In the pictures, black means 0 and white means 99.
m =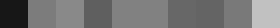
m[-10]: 9
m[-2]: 47
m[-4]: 40

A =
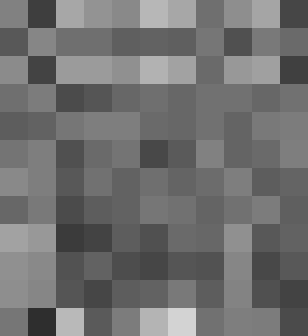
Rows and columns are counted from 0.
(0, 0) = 50
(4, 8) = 39
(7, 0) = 40
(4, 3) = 49
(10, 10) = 26
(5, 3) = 41
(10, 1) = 52
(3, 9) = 40
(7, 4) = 38
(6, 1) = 49
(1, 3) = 43
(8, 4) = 36
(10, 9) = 31
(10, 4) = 36
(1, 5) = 38
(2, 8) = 59
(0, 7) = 43
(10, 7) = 36
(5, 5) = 28
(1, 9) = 47
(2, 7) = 41
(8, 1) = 59
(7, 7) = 39
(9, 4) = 30
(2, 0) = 54
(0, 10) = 27
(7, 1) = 47
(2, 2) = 60
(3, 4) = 40
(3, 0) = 43
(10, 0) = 55

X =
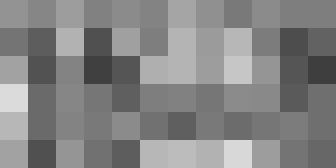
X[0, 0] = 57
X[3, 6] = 50
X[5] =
[63, 31, 58, 44, 36, 71, 73, 69, 84, 61, 45, 40]
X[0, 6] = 64
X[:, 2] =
[61, 69, 51, 52, 51, 58]
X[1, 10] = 30
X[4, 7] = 47
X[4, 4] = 54
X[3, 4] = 37
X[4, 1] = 41
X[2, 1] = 32
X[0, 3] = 50
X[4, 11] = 43
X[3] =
[85, 41, 52, 46, 37, 49, 50, 46, 54, 53, 35, 43]
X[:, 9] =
[54, 48, 58, 53, 46, 61]
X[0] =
[57, 52, 61, 50, 54, 51, 64, 56, 47, 54, 49, 49]
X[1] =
[45, 36, 69, 31, 62, 49, 70, 60, 71, 48, 30, 38]

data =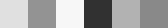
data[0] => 87
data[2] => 96
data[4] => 69

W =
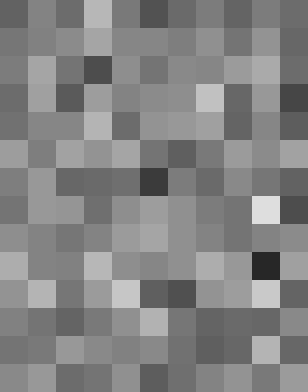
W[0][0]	38
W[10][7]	57
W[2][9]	66
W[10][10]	39
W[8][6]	56
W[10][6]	31
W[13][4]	56
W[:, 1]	[51, 50, 64, 62, 52, 49, 59, 59, 51, 51, 70, 45, 47, 59]
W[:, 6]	[41, 49, 53, 55, 59, 37, 48, 56, 56, 56, 31, 46, 44, 43]
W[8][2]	46
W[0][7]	48
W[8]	[55, 51, 46, 51, 60, 64, 56, 51, 45, 51, 54]
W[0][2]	42
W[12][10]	40
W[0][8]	39
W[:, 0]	[38, 46, 48, 42, 44, 61, 49, 45, 55, 67, 57, 50, 45, 53]
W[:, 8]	[39, 45, 60, 40, 39, 60, 53, 45, 45, 59, 61, 41, 40, 57]
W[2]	[48, 64, 45, 30, 55, 45, 53, 52, 60, 66, 42]
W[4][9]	52
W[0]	[38, 51, 42, 71, 47, 32, 41, 48, 39, 48, 42]
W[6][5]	23
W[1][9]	57
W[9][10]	62
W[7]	[45, 59, 58, 43, 55, 61, 56, 48, 45, 86, 30]
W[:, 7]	[48, 56, 52, 75, 62, 47, 41, 48, 51, 67, 57, 39, 37, 51]
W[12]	[45, 47, 59, 53, 50, 53, 44, 37, 40, 70, 40]
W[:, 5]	[32, 52, 45, 54, 57, 45, 23, 61, 64, 52, 37, 69, 53, 36]
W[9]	[67, 51, 50, 71, 55, 52, 56, 67, 59, 15, 62]

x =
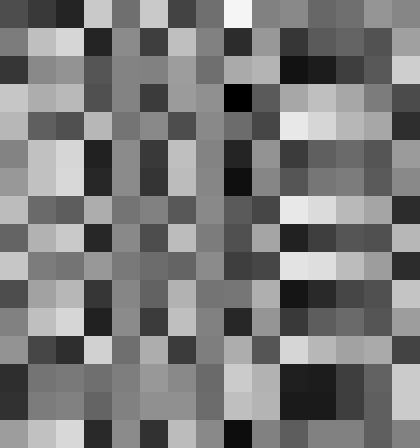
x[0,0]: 30
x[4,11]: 83
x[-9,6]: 34
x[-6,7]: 45
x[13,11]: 11
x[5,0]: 51
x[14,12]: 24
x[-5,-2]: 33
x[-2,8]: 74
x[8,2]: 78
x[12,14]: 26
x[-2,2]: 50
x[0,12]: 43
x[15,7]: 53
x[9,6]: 39
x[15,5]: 19
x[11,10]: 22
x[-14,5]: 50
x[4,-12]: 71
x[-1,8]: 5
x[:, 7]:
[43, 50, 43, 56, 53, 51, 52, 53, 48, 54, 45, 50, 49, 41, 42, 53]
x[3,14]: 29
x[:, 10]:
[53, 21, 7, 65, 90, 23, 33, 90, 13, 88, 8, 22, 83, 12, 10, 36]
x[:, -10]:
[78, 24, 50, 23, 53, 22, 20, 50, 30, 42, 38, 23, 67, 59, 56, 19]
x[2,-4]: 11
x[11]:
[50, 74, 83, 13, 54, 23, 74, 50, 15, 58, 22, 36, 41, 33, 61]
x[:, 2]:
[14, 83, 57, 72, 31, 83, 84, 36, 78, 45, 71, 83, 18, 47, 50, 84]
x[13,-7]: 79
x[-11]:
[51, 75, 83, 13, 54, 22, 74, 51, 14, 57, 23, 37, 41, 33, 60]
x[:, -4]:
[40, 35, 11, 74, 83, 37, 46, 85, 24, 86, 16, 36, 71, 11, 10, 50]
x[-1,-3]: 50
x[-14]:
[21, 53, 57, 33, 51, 50, 61, 43, 66, 70, 7, 11, 24, 34, 80]
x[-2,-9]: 56

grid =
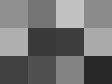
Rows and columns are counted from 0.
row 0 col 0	56
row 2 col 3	16
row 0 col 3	54

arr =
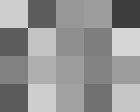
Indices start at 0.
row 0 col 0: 80
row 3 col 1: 80
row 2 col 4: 61
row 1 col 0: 36
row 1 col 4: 83
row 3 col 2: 63

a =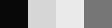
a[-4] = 3
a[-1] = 46
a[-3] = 83
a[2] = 91

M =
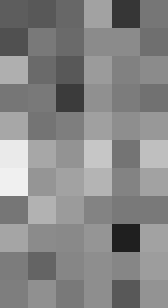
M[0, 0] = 36
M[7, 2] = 60
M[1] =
[31, 47, 41, 54, 54, 43]
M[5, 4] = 45
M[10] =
[49, 56, 47, 55, 34, 57]
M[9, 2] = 52
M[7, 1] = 69
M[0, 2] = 40
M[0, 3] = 63
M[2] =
[68, 41, 34, 60, 50, 54]
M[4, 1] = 45
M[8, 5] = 63
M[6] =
[93, 58, 63, 70, 51, 63]
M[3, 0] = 46
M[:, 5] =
[46, 43, 54, 44, 59, 74, 63, 47, 63, 61, 57]
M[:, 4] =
[21, 54, 50, 48, 55, 45, 51, 47, 12, 52, 34]
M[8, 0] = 64
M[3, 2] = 23
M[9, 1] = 39
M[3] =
[46, 47, 23, 56, 48, 44]
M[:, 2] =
[40, 41, 34, 23, 49, 57, 63, 60, 53, 52, 47]
